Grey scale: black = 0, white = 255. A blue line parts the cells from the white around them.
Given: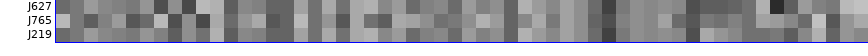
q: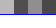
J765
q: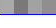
J765
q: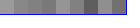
J219

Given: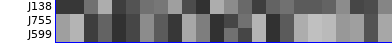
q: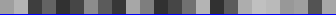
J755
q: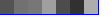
J138
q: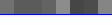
J138
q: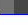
J599

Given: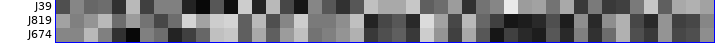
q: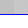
J674
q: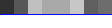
J39
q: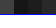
J819
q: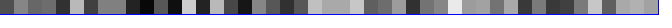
J39
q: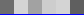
J819
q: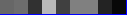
J39

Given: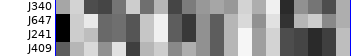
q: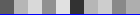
J647
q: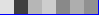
J409
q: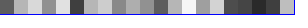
J409
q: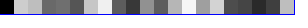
J241

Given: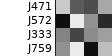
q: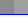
J333
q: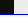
J572
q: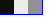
J572
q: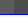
J471

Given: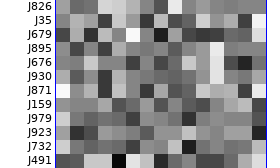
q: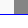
J679
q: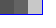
J871

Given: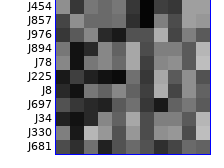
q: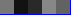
J894
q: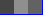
J8
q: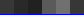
J697

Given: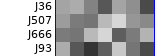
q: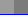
J507
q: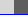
J666
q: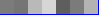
J666
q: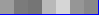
J507
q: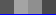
J36

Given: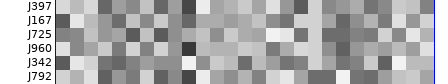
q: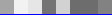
J725
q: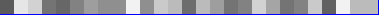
J342
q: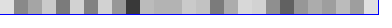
J960
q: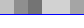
J167

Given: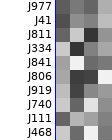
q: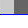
J740
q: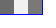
J468
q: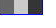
J811

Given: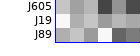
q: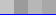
J19
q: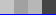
J605
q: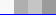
J19
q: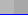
J19
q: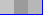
J19
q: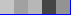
J605

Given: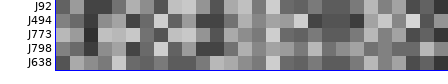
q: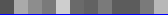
J773
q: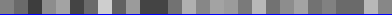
J798
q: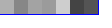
J494
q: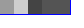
J494
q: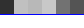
J773
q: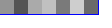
J92

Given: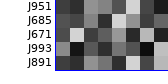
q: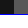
J993
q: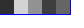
J685
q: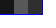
J993
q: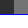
J993
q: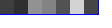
J951
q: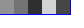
J891

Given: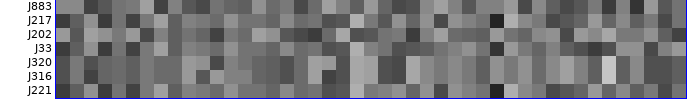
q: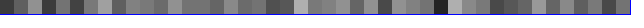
J221
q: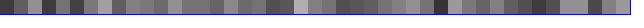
J33
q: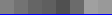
J320
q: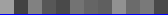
J883
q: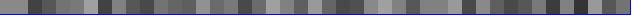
J883

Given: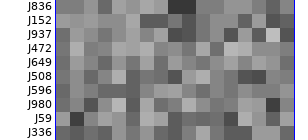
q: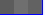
J336
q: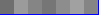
J649
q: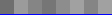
J649

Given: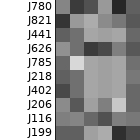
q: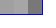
J218
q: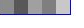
J206
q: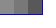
J821
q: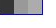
J821
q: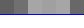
J441

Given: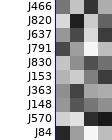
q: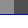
J830
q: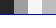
J84
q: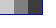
J153

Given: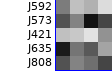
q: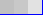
J421
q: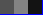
J573
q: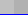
J592

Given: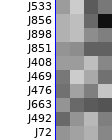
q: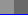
J663
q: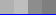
J898
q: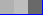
J856
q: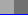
J469
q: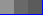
J663
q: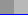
J492

